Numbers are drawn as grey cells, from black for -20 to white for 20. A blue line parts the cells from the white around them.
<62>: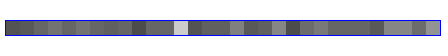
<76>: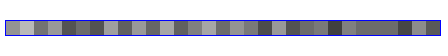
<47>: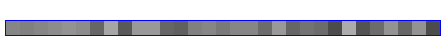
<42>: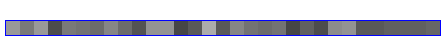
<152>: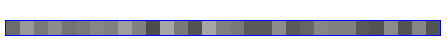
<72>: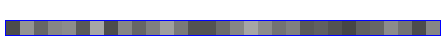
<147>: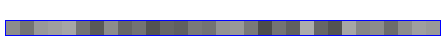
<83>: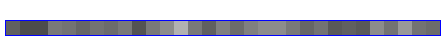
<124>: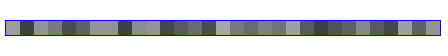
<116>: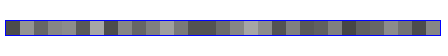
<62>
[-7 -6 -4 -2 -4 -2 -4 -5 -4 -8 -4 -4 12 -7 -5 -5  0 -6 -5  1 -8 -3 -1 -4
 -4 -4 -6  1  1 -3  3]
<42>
[ 4 -1  4 -8 -1 -2 -3  1 -3 -7  3  3 -9 -6  7 -6  1 -2 -3 -2 -9 -5 -8  2
  3 -6 -6 -5 -5 -5 -4]
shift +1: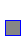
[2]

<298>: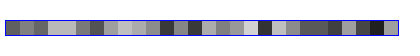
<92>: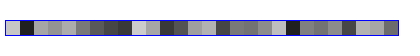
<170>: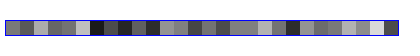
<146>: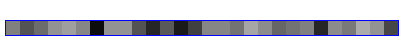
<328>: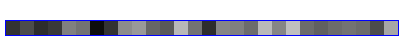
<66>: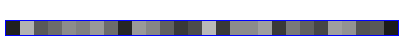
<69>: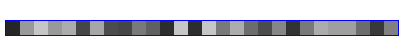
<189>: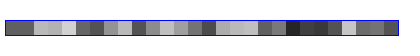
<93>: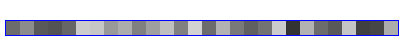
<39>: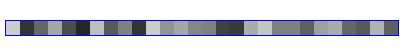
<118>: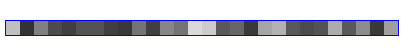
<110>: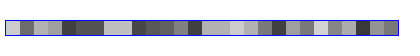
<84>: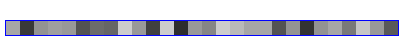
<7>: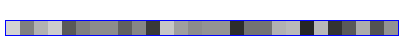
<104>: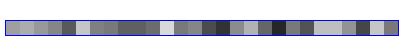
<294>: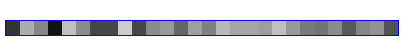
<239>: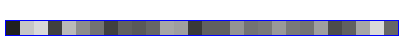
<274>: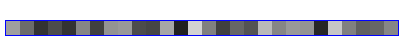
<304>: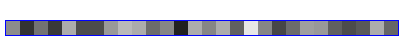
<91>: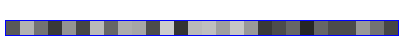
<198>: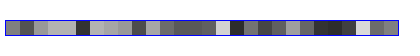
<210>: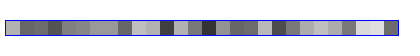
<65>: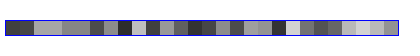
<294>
[-12   7   1 -17  10   2  -9  -9  12  -9   2   4  -4   5   0   9   6   6
   5  10   4  -1  -2   2  -6   1   3  -7]
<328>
[-12  -8 -13 -11   0  -2 -18 -12   2   4  -4  -6   9  -2 -13   1   0  -3
   9   1  10  -3  -5  -3  -2  -3  -8   6]
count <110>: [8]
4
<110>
[ 12  -3   8   5 -10  -7  -7  10  10  -9  -6  -5   0 -10   8   8  12   8
  -1 -10   5  -1  13   1   7 -11   3  -1]
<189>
[ -5  -5   9   8  13  -4  -7   3   9  -7   2  10   5  -2  -8   7   9  10
  -5  -1 -14 -10 -11  -7  11  -3  -2  -7]
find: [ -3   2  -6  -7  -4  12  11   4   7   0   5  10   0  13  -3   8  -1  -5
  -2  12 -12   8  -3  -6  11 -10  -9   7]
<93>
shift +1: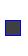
[-9]

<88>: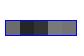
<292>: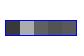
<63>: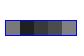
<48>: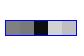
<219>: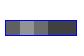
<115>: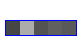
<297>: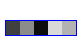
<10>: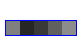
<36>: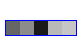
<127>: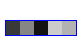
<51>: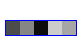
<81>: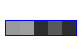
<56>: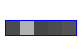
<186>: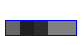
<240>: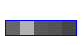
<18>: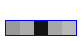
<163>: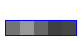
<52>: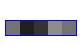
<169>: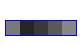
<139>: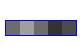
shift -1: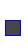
[-10]
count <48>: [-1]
1

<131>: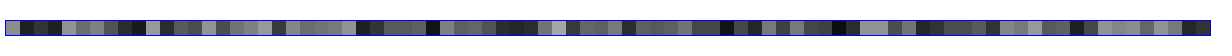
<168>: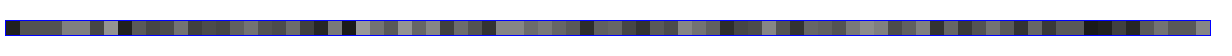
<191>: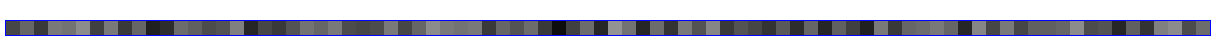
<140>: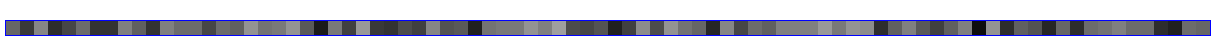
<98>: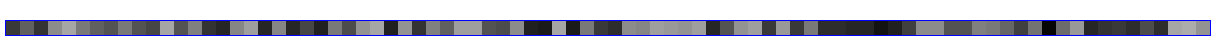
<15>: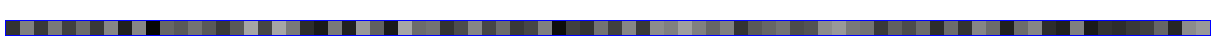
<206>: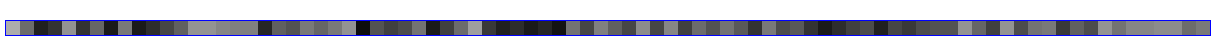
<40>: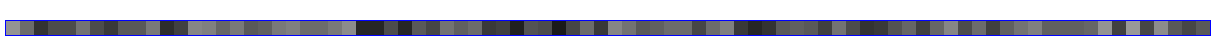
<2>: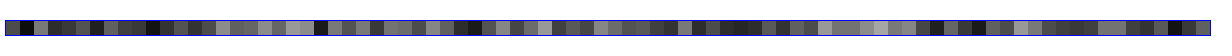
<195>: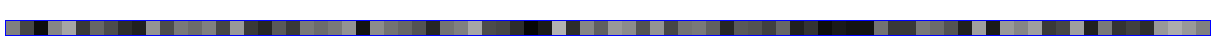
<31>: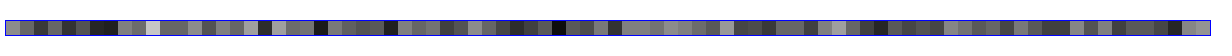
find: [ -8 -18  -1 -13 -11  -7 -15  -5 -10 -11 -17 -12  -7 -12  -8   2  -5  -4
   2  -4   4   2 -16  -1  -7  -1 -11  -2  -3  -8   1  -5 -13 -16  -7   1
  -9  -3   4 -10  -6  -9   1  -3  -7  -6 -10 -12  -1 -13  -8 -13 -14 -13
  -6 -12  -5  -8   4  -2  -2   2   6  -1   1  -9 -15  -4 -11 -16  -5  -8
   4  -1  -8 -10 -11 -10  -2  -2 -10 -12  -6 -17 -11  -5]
<2>
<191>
[ -9  -4 -11  -1  -2   2 -10  -1 -11  -4 -15 -13  -3  -5  -8  -7   0 -14
  -9 -11  -7  -2  -4  -1  -8  -9  -8  -1  -9  -4   2  -1  -2  -1 -11  -4
  -7  -3 -11 -18 -10  -3 -14   3  -2 -14  -3 -12  -1  -7   1 -11  -7  -9
 -12  -6 -13  -4 -14  -5 -10 -15  -1 -11  -4  -3  -1  -4 -14   1  -9  -1
  -9  -5  -5  -4   2  -8  -7 -14  -5 -12   0   2  -8  -3]

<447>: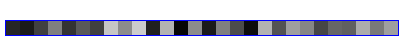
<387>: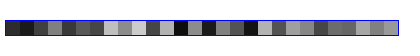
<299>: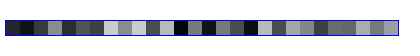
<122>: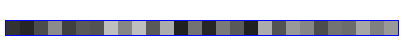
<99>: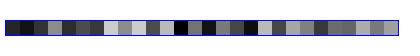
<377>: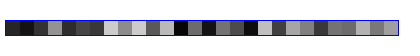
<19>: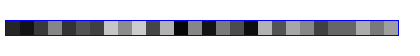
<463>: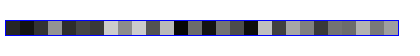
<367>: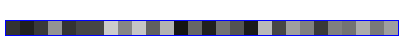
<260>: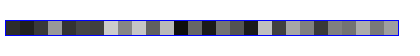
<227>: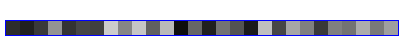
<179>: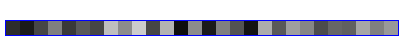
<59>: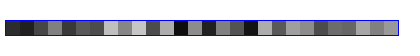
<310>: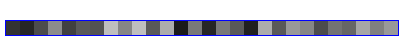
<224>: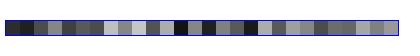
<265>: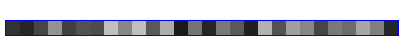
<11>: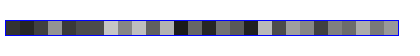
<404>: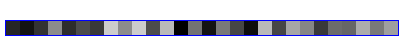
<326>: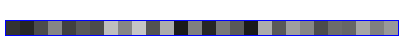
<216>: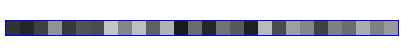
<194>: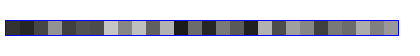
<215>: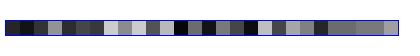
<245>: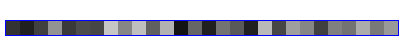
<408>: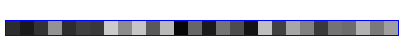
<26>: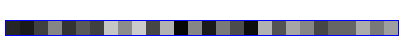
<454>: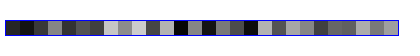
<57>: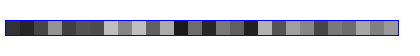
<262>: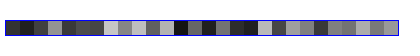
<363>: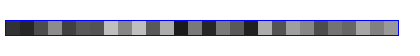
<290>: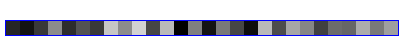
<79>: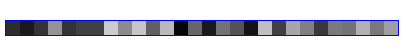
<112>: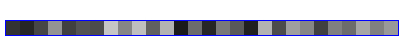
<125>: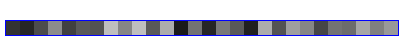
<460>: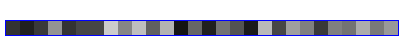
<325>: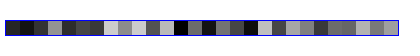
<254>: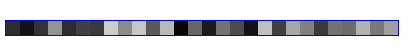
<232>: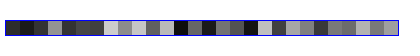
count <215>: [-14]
2
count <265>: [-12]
1
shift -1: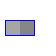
[5 0]

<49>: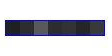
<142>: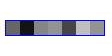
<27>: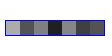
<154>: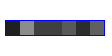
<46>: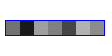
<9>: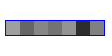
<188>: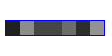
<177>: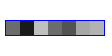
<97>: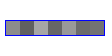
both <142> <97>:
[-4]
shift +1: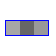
[ 7 -3  5]
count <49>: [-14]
1
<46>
[ -2 -16   5   0  -9   8   2]
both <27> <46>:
[0]

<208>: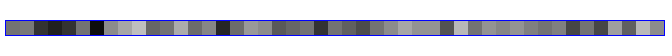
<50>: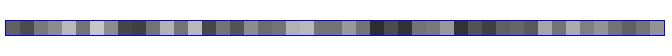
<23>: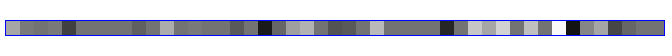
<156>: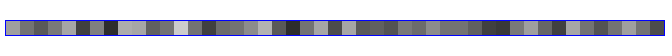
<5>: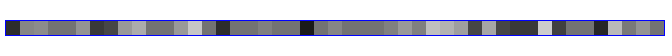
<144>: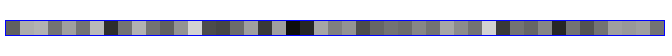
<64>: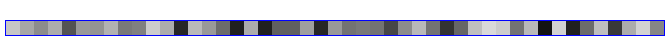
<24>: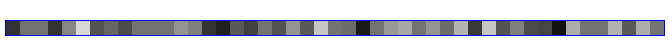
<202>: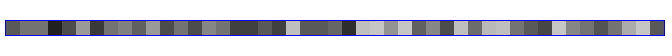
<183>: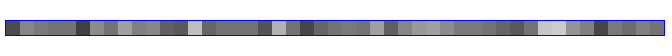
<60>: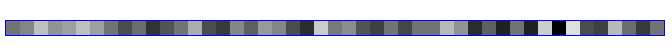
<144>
[ -5   7   8  -2   5  -2   9 -13  -2   8  -2  -5   3  13  -8  -9  -3   5
 -11   5 -18 -14   6   0   3  -8  -4  -2  -3   1  -2   6   2  -2  13 -11
  -2  -4   1 -14  -2  -7  -2   5   4   5  -2]
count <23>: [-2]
21
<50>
[ -5  -8  -1   2   9  -2  11   2  -9 -10  -2   8  -2   9  -9  -2  -7   2
  -3  -2   8   9  -2  -2   4  -2 -13  -8 -12  -2  -1   4 -12  -7 -10  -5
  -4  -6   6  -2   7   0   3  -2  -5  -2   3]

